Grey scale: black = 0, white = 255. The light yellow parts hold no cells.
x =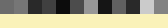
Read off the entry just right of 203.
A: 130
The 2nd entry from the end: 203
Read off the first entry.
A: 107
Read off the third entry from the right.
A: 41

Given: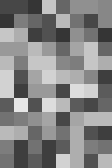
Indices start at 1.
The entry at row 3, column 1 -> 198
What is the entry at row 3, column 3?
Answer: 62
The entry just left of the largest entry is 91
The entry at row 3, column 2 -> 174
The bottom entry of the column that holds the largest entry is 62
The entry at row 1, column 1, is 71
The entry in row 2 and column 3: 102
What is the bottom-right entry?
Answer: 186
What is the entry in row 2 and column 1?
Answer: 53
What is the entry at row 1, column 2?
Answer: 71
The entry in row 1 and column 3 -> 53
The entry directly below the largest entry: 125
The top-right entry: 135
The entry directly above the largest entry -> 62

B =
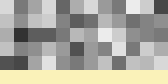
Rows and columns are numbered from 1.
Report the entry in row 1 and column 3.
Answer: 164
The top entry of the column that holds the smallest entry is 121
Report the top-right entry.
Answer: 71
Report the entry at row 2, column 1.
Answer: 193
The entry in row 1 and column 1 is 216
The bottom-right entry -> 216
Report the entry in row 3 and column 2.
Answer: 50
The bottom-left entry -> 81
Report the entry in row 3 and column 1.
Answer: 173
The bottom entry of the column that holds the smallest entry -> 71

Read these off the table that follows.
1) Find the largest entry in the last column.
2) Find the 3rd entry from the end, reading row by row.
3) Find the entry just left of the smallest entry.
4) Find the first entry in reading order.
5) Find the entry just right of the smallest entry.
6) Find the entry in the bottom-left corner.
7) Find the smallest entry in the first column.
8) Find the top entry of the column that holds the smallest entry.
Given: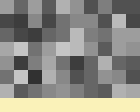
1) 167
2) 91
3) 197
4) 157
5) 177
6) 177
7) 71
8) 157

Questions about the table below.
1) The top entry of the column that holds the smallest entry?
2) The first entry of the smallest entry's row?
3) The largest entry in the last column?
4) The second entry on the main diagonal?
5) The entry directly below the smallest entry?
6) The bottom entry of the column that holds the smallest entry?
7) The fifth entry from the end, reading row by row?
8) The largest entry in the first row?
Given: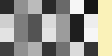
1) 21
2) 42
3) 246
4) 125
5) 237
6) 53
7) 176
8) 246

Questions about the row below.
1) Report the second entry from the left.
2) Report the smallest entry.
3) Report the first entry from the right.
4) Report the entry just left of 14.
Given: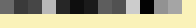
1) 58
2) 3
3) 165
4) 38

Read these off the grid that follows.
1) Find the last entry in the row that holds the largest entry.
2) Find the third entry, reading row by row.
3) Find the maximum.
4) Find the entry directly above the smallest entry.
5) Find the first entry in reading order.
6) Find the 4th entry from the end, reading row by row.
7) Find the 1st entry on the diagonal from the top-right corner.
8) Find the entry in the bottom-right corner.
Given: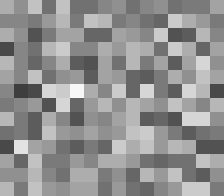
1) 73
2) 194
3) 247
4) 134
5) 173
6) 153
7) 163
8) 122

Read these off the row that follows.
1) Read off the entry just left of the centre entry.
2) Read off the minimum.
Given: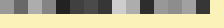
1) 74
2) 34

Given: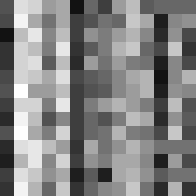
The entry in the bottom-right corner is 51
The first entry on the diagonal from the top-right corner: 103
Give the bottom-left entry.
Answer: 51
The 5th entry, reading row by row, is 168
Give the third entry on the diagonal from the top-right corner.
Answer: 42
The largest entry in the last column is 180
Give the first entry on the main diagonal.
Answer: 82
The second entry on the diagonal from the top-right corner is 135
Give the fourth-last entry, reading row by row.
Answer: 114
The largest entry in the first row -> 222
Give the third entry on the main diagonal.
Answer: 231
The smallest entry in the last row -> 42
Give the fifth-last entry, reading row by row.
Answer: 199

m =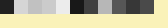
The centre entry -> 24
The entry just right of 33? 213
